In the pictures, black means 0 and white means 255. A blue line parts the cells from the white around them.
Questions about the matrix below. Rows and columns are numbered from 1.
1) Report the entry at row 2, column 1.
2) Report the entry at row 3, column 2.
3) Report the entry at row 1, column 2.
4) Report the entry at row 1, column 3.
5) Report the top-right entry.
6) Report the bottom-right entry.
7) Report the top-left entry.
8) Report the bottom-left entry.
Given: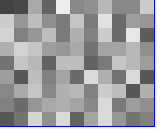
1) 204
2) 129
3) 73
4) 169
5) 204
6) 129
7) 66
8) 87

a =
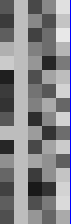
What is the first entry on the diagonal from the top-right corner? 224
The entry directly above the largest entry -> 196
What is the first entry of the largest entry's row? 94
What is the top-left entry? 87
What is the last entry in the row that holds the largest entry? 232
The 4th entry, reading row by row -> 136
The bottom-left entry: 79
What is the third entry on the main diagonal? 65
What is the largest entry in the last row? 189
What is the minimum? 25
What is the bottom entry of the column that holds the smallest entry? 150
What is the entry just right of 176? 189
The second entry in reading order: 189
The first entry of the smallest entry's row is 65
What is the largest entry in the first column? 203
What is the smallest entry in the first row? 72
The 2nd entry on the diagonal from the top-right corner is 79
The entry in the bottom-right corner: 170
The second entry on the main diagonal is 189
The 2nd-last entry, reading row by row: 102
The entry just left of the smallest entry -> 189

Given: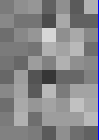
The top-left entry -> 123
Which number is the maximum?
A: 215
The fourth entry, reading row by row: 97
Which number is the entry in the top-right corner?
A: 177
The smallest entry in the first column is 103
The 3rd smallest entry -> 83
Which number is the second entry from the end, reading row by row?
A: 110
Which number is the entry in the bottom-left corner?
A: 129
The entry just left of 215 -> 150
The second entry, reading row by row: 143
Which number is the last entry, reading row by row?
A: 97
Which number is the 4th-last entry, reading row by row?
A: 90
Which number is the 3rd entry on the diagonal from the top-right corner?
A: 143
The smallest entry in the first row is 90
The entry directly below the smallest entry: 185
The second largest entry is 193
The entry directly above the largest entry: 76

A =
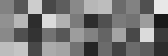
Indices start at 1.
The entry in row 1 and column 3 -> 205
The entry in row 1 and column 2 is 87
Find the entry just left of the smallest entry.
157
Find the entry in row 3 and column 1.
137
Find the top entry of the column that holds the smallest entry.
232
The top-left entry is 130
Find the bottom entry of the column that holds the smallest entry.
45
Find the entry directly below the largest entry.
25
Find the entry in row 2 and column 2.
183
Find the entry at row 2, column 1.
145

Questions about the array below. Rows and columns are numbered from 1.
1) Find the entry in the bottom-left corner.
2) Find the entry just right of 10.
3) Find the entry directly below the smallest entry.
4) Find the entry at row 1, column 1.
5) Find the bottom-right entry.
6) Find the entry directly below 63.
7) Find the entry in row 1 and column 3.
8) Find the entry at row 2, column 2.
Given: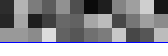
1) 153
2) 30
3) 166
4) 45
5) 188
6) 220
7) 124
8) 166

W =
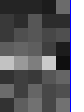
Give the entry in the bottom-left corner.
50
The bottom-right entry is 113
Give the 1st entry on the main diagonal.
36
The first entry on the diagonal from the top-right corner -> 107
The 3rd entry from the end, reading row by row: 113
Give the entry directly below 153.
63
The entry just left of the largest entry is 126
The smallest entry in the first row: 28
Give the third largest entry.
153
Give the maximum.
202
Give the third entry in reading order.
36
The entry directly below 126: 57

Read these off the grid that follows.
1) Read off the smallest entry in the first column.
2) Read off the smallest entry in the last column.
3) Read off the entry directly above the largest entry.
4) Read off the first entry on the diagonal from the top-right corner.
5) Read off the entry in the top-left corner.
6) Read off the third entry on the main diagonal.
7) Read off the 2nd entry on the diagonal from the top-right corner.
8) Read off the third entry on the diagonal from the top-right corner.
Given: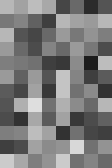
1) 63
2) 50
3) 162
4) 84
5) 183
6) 70
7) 154
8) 120
